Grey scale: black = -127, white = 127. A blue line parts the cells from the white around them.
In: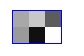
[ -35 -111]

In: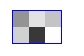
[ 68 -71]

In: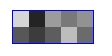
[18 61]

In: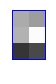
[29 50]

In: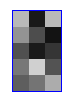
[ 57 -50 -47]

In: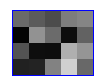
[   5 -114 -114  -92]

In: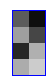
[-113   31]
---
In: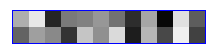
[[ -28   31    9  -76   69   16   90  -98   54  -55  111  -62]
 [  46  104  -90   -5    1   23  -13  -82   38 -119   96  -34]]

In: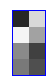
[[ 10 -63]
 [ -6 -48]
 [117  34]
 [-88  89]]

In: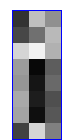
[[  28 -119  -34]
 [  35 -112  -40]
 [  22 -106  -22]
 [  41  -98  -48]
 [ -56  -15   57]
 [ -77   63   16]
 [ -62   85    0]
 [  85  114   49]]

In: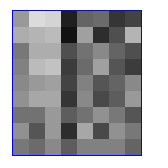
[[  17  -42   25  -82   39  -54   17   -7]
 [  -7  -20    9  -34    1    1    1  -27]
 [ -13  -13   25  -34  -13   17   -7  -42]
 [   9   25   32  -60    1  -42  -27    9]
 [  17   39   39  -74    9  -54  -34   25]
 [  -7   45   45  -48  -13    9  -27  -48]
 [  45   52   59 -109   32  -82  -48   52]
 [   1   59   66  -67  -20   32  -42  -67]
 [  25   91   84  -96  -27  -20  -74  -60]]

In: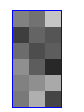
[[-19 -50 -34]
 [ 15 -34 -87]
 [-65 -27 -42]
 [  1 -13  69]
 [  1  15  41]
 [ -6  47 -58]]

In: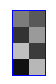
[[  63  -68]
 [  -3  -38]
 [ -76   26]
 [-110   55]]

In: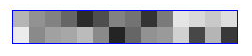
[[108  10  33  39  59  10 -91 -25  18  26  81 -56  53 -70]
 [ 53  18   2 -25 -84 -49   2 -12 -76  -5 101  88  73  94]]

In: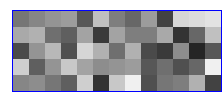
[[ 79 -32  20  72  35  13  20  28 -40 -16 -47 -24 112]
 [ -9   6  20  28 -40  64  -1 -24  28 -61  86  92  99]
 [  6  13  -9 -32  79 -76  72 112 -47  -9  -1  49 -61]
 [-53  20  56 -47  86  49 -16  49 -53 -69  13 -90 -40]
 [ 41  49 -16 -32  35 -69  35  -1  -1  41 -76 -24  64]]

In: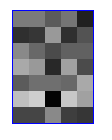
[[ -80  -73   25  -80  -44]
 [ -58  -58    9  -65  -73]
 [   9  -23  -52  -30  -30]
 [ -36  -16  -16  -23   41]
 [  -4   -4  -36  -10  -95]
 [  41   25  -87   33  -52]
 [  63   78 -123   71   33]]
